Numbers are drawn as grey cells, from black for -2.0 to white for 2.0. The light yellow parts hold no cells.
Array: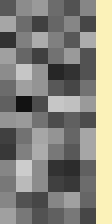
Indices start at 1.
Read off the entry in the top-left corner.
-0.6
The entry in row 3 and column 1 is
-1.2
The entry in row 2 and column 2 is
-0.3
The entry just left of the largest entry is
0.1
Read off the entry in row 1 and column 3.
0.4
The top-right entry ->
0.1
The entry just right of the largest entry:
0.2
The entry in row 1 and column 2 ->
0.2
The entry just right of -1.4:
-1.2
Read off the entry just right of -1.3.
-0.5
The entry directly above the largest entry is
0.0
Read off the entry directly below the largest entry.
0.9
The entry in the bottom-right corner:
-0.9
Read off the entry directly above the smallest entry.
0.5
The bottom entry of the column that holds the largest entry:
-0.1
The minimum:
-1.7
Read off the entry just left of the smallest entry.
-0.5
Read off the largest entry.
1.2

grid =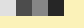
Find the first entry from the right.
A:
-1.4
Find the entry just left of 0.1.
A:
-0.8
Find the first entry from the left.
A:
1.5

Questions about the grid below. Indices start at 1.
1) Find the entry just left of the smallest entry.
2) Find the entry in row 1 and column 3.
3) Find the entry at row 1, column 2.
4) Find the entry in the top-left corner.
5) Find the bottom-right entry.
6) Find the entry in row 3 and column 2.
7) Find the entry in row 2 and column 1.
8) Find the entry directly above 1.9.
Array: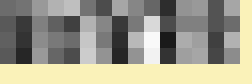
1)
1.9
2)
0.4
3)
-0.2
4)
-0.3
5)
0.2
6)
-1.2
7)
-0.6
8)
1.4

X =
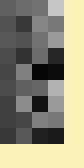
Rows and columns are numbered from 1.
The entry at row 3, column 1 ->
-0.6
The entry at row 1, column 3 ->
-0.2
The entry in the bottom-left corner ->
-1.1
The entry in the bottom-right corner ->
-1.6
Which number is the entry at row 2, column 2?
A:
-1.1
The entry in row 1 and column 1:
-0.5
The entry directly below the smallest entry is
-0.4
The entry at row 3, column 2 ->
-0.7
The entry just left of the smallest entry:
0.0
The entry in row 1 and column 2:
-0.3

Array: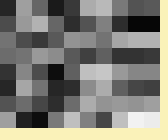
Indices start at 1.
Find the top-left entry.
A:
-1.4
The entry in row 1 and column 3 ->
-0.4
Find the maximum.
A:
1.8
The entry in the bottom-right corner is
1.7
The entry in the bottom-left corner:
0.5
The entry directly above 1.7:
0.5
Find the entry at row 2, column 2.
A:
0.4
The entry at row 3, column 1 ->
-0.2
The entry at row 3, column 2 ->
-0.8
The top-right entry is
-0.6
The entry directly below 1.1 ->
0.7
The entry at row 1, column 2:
0.5
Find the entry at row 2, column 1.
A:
-0.8

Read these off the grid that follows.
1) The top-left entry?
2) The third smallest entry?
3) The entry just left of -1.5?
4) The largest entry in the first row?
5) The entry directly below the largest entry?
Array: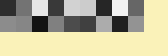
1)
-1.3
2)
-1.4
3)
0.7
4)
1.8
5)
-1.5

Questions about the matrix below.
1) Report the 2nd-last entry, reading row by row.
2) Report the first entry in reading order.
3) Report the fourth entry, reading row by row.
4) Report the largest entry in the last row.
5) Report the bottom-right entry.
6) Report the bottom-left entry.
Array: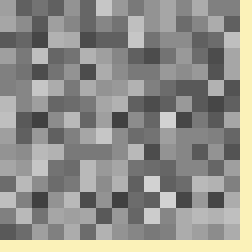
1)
0.2
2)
0.5
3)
-0.5
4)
0.8
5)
0.7
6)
-0.6

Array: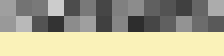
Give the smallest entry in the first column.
0.4
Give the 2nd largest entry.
0.9
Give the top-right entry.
0.7
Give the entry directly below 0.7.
-0.6
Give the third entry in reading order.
-0.1
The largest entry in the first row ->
1.2
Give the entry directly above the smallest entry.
0.2
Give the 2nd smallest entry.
-1.2
